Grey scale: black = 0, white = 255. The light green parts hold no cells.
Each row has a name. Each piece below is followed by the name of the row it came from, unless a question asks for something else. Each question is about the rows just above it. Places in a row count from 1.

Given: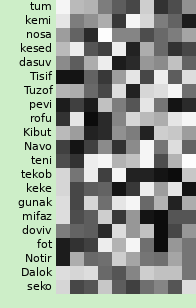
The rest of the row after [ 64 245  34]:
[ 34  20  12 199]
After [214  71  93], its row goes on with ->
[ 99  20  56 237 157 229  20]
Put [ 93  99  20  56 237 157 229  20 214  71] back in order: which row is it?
keke
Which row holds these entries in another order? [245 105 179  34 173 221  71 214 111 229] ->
gunak

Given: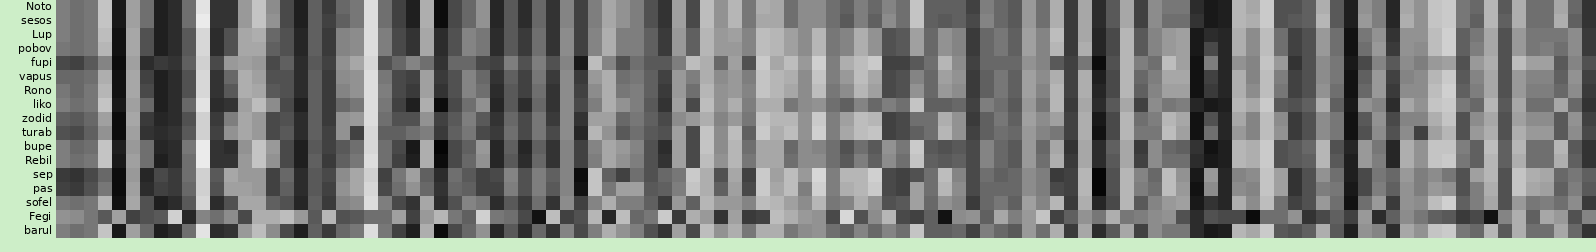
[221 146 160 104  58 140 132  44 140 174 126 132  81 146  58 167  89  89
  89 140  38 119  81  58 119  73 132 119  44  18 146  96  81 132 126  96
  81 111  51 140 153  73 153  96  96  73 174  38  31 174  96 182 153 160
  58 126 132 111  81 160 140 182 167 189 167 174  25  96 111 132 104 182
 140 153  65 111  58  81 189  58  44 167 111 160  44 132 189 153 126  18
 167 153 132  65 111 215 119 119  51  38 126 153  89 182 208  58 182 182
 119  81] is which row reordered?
pobov
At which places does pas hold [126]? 33 35 45 54 56 71 78 91 95 98 102 109
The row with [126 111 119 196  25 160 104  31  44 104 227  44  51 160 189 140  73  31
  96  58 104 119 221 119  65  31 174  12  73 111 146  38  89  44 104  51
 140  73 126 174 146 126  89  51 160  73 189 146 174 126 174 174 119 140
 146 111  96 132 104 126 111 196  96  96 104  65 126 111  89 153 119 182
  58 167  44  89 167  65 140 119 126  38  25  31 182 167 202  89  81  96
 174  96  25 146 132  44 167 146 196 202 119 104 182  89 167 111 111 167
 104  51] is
liko
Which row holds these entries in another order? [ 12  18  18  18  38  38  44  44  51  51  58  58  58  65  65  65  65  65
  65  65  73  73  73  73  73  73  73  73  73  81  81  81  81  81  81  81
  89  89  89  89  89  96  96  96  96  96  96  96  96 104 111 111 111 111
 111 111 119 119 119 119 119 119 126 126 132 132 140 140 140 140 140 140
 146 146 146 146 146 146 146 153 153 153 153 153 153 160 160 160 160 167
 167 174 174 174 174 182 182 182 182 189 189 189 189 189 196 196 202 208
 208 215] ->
turab
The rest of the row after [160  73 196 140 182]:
[111 167 167 104 140 132 111  81 111  89 146 119 202  89  81  89  73 132
 104  89 153 104 167  51 167  44  96 167  58 140 104  96  51  18  31 182
 174 202  81  89 104 182  81  38 153 119  38 174 146 196 196 126  96 189
  96 182 111 111 182  89  51]
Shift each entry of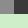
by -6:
[134  52]

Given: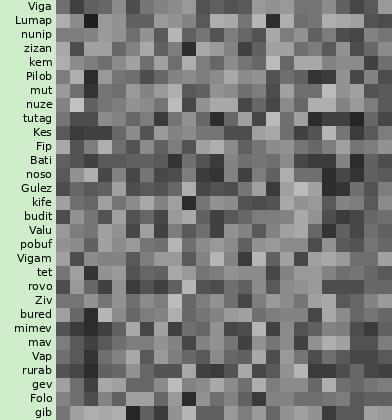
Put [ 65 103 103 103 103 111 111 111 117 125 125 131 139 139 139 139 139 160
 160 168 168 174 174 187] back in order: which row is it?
gev
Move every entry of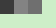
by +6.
[ 65 137 117]
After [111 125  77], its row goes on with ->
[160 111 111 187 146 160  83  89]
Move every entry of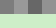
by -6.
[119 147  97 140]
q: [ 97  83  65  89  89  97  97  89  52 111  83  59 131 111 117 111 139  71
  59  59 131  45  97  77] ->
Bati
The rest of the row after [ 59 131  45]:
[97 77]

